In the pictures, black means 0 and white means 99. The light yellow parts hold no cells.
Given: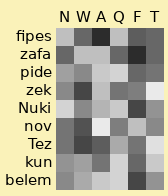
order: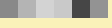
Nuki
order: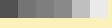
nov
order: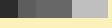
fipes
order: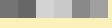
pide
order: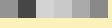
belem
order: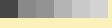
Nuki

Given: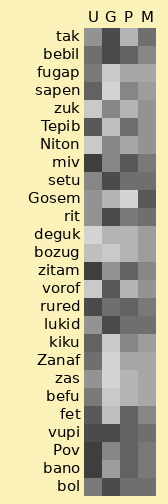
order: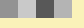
vorof
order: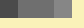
setu
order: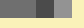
lukid
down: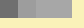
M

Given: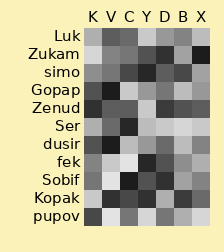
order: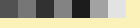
Sobif
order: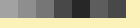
simo
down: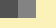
K
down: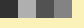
K
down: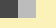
B
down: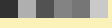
K

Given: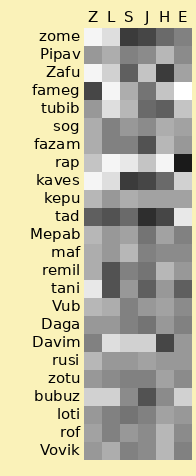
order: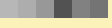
remil
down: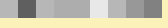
Z

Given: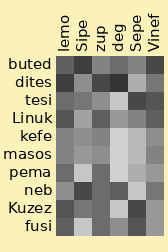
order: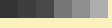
dites
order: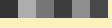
dites
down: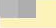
Sepe
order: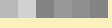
masos
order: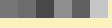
neb
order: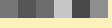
tesi
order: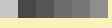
tesi

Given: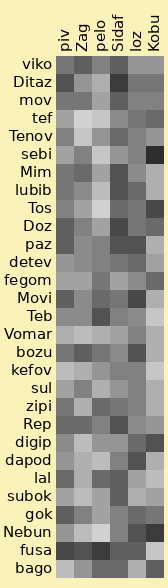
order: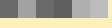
lal
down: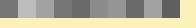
piv

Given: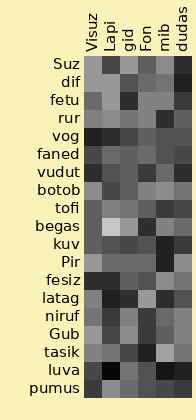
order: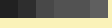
vog
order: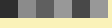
Suz

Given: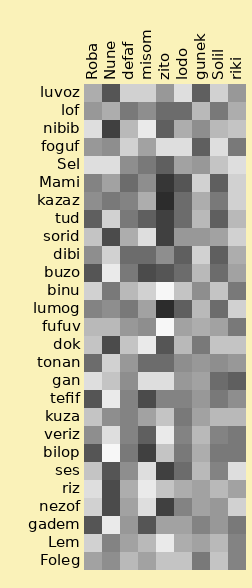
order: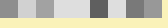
foguf
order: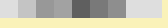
Sel
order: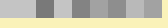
Foleg
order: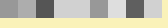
luvoz
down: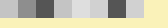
Roba
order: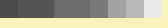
buzo

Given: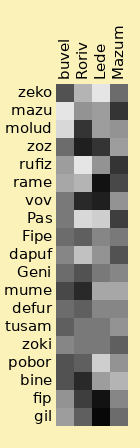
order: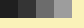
zoz
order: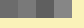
Fipe
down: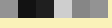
Lede
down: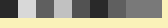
Roriv
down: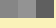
Mazum
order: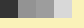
molud
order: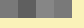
zoki

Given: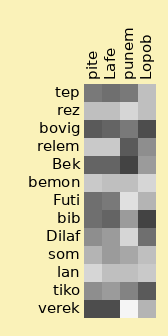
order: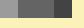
Bek
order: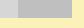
rez
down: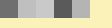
Lopob
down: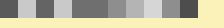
pite

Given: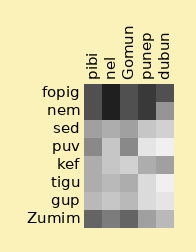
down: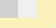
dubun
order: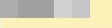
sed
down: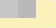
nel
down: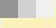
dubun
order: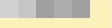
sed

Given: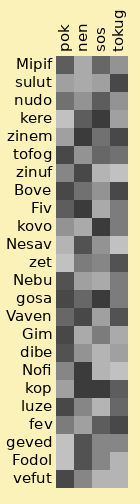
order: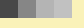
zinuf
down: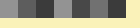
nen
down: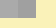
tokug

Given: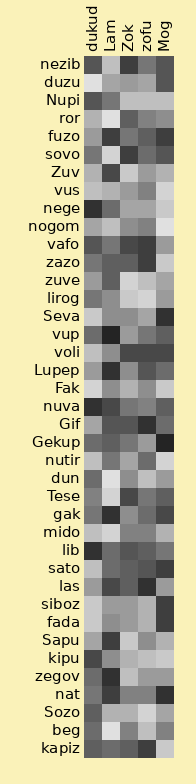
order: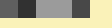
las
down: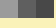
Mog
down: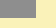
Lam
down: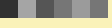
dukud
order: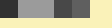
las
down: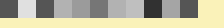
dukud

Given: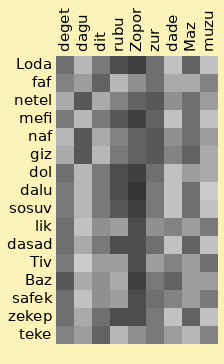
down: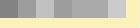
muzu
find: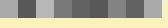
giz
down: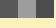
rubu
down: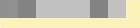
dade
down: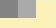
deget
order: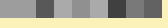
Baz

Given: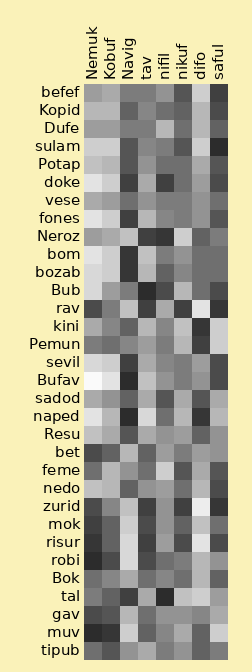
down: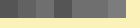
nikuf
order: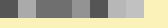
Potap
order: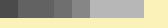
Kopid
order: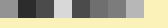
robi
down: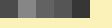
Kobuf
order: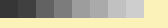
Neroz
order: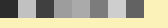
tal

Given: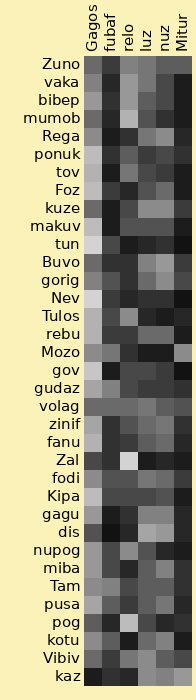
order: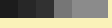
Rega
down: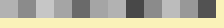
Gagos
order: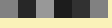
gagu
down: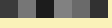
fubaf
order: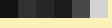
tun
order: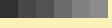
gorig
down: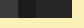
Mitur

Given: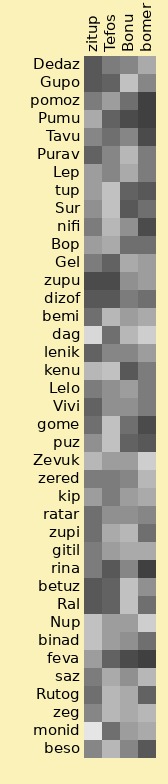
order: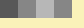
beso
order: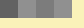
Vivi
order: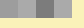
gitil
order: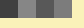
rina

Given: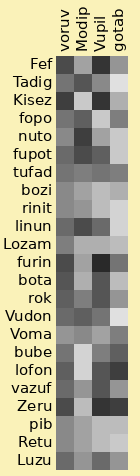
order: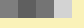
bube
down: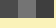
voruv
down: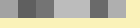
Vupil

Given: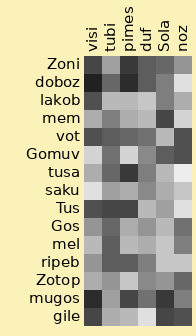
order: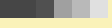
Tus
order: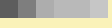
mel

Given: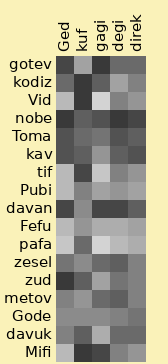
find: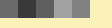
kodiz
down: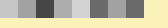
gagi
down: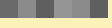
kuf
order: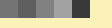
zud
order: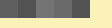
Toma
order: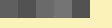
Toma

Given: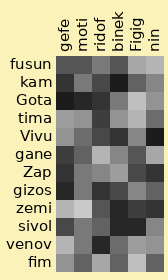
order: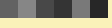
gizos
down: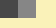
Figig
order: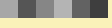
gane

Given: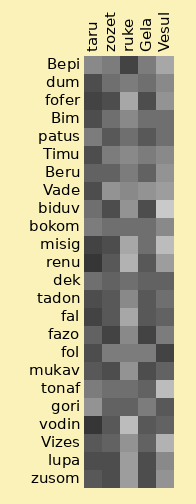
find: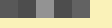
mukav
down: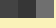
taru
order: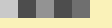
biduv
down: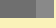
Vesul
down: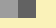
Vesul
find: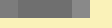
bokom
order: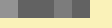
Beru

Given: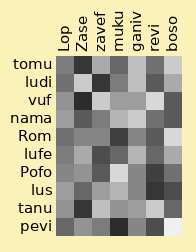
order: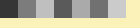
ludi
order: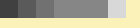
Rom

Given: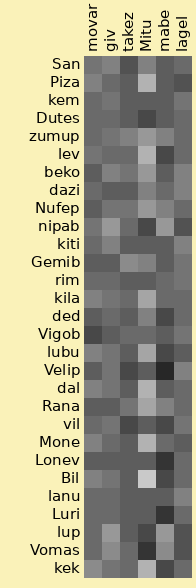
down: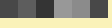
mabe
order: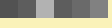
Piza
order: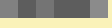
Gemib
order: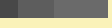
Dutes

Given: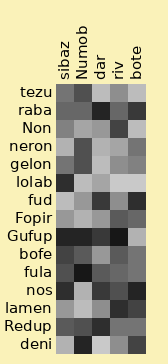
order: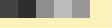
lamen
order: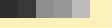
fud
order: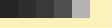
nos
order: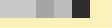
lolab
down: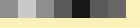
riv
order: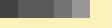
bofe
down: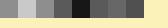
riv

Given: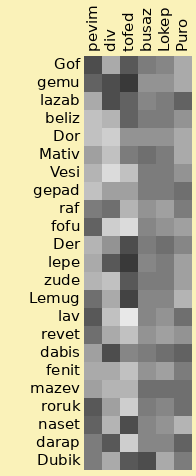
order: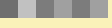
gepad
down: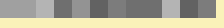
Puro
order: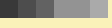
gemu
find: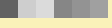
fofu
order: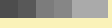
Gof

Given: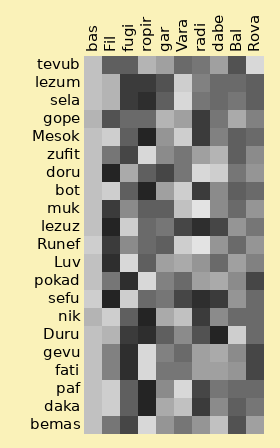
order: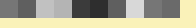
sela
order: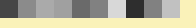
gevu
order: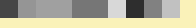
fati

